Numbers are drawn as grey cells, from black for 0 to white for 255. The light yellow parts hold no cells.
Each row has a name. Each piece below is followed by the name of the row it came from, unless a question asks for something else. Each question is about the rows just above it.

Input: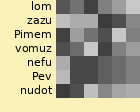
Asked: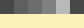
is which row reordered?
Pev
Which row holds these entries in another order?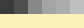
nudot
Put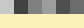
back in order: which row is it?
vomuz
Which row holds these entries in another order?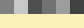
Pimem
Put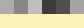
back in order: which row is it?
nudot

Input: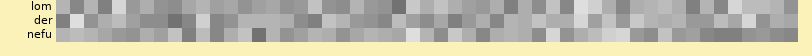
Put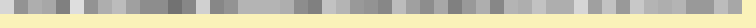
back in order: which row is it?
der
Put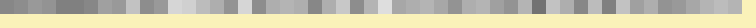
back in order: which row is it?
nefu
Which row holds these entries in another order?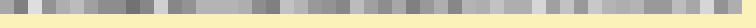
der
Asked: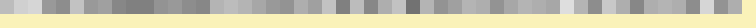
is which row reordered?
nefu

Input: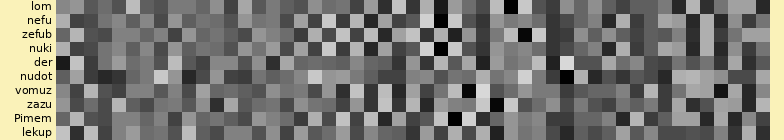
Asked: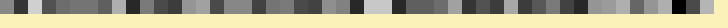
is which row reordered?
nudot
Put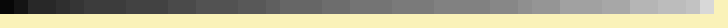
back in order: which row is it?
vomuz
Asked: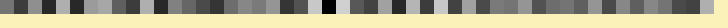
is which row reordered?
nefu

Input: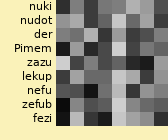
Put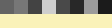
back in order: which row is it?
Pimem
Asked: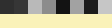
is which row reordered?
fezi
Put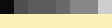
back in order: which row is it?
zefub
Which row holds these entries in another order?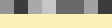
lekup
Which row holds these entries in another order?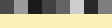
zazu
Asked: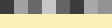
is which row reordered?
nudot

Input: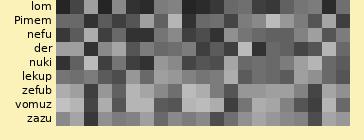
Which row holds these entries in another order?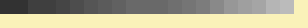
nuki
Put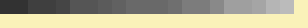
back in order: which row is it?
der
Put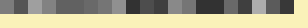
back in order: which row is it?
nefu
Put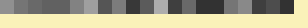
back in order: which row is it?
nefu
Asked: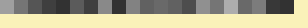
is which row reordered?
nefu
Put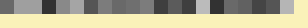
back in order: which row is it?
der
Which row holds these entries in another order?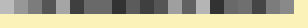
Pimem

